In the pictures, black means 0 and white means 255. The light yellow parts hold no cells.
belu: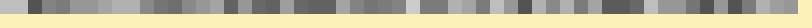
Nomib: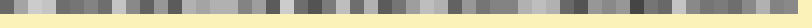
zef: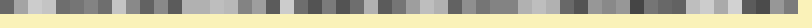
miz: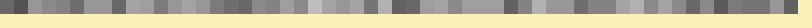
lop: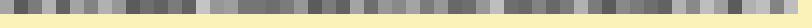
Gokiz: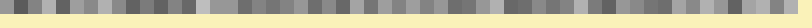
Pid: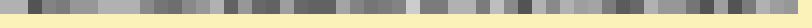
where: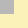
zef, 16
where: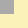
zef, 51
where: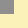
zef, 33

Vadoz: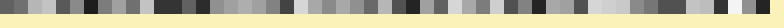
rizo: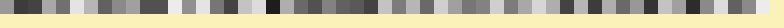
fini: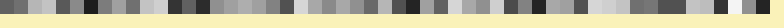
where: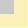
Vadoz, 44
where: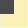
fini, 36

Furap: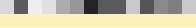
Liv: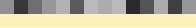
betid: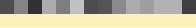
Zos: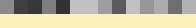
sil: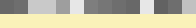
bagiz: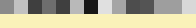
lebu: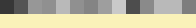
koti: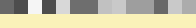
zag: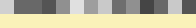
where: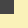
zag, 10
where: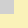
zag, 0
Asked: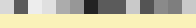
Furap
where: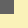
sil, 11
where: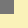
sil, 7
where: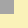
bagiz, 8
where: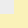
Furap, 2

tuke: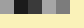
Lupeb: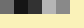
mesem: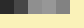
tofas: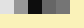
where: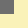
Lupeb, 0
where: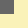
tofas, 3
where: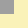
tuke, 0
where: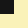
Lupeb, 1
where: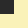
mesem, 0
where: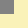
mesem, 4

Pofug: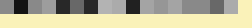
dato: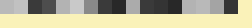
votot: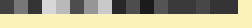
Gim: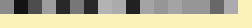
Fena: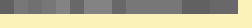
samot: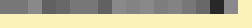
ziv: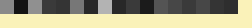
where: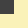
votot, 0
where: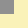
ziv, 2
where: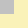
dato, 1
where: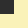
ziv, 16
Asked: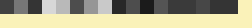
votot
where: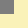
samot, 11
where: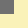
Fena, 2

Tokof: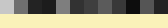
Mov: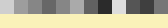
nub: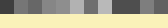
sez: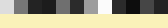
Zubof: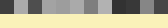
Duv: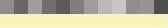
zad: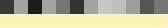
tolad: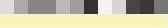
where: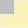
zad, 8
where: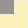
Duv, 10

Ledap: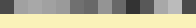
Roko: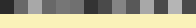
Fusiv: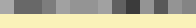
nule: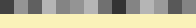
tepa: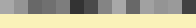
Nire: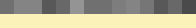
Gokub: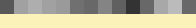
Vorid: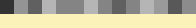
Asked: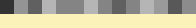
Vorid
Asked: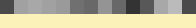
Ledap
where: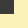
Fusiv, 9
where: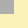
Gokub, 2
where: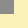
Vorid, 13
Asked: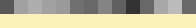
Gokub
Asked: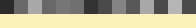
Roko

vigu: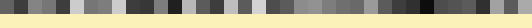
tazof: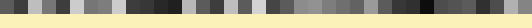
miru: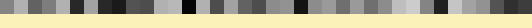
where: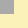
vigu, 37
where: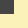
tazof, 19
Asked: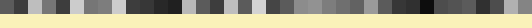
tazof
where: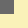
vigu, 25
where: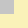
miru, 32

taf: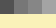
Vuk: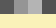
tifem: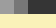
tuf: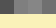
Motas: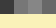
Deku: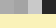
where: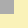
Deku, 0
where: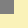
tuf, 1
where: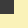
Motas, 0
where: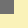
tuf, 3

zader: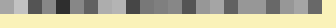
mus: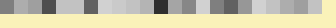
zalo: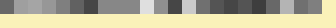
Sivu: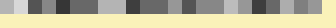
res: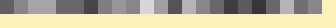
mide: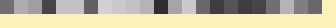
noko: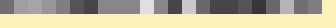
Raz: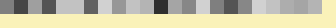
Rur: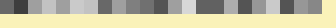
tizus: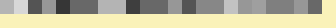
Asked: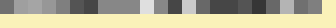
noko
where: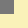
zader, 10
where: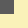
res, 17
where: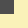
mus, 3
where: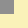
zalo, 11
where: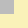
Sivu, 16

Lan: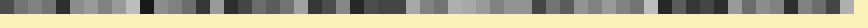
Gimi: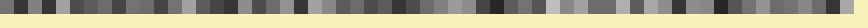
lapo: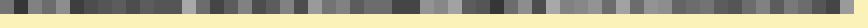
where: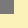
lapo, 56
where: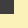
lapo, 5
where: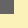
lapo, 48

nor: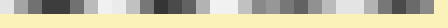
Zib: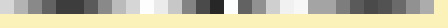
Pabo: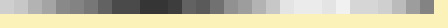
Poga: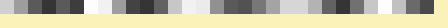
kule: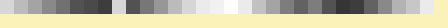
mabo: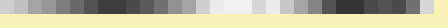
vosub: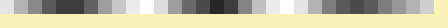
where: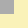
Zib, 30
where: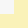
Zib, 21
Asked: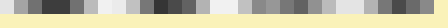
nor
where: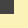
Poga, 9
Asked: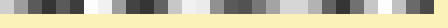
Poga
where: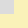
vosub, 11

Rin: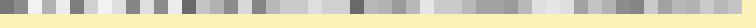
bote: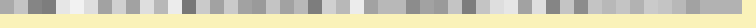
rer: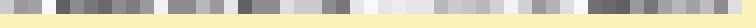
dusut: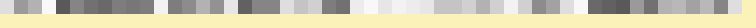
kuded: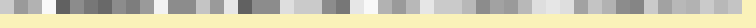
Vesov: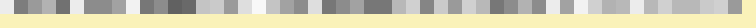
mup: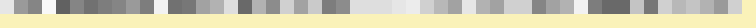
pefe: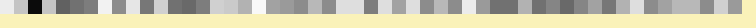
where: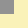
dusut, 15
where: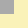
bote, 0
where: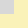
Rin, 17
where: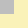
rer, 50

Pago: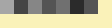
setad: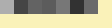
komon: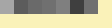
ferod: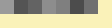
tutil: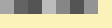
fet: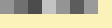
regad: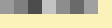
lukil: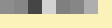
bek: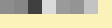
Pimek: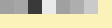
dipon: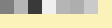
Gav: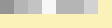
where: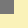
setad, 4
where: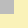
tutil, 3

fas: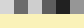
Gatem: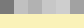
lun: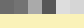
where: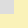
lun, 4
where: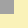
Gatem, 5
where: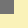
lun, 1
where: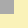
lun, 2
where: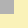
Gatem, 2

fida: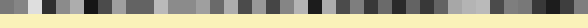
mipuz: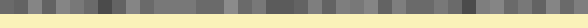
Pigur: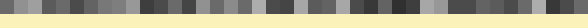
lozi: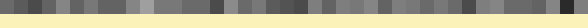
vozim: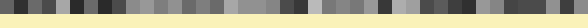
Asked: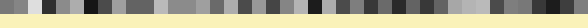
fida
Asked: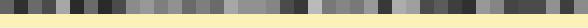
vozim
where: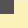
lozi, 20

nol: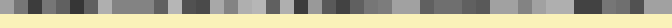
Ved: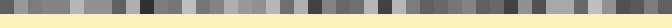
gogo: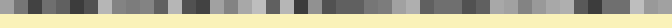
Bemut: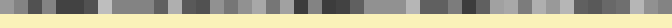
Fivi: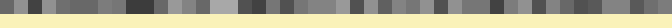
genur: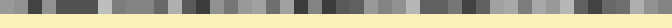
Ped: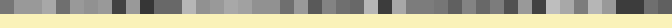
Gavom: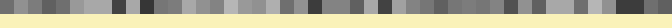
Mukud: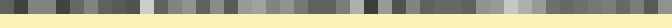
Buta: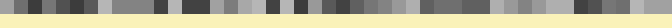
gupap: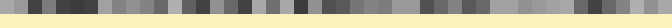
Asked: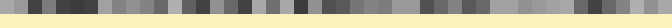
gupap
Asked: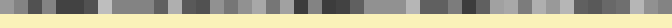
Bemut
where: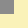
Mukud, 15
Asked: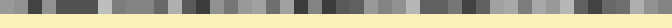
genur
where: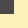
nol, 14

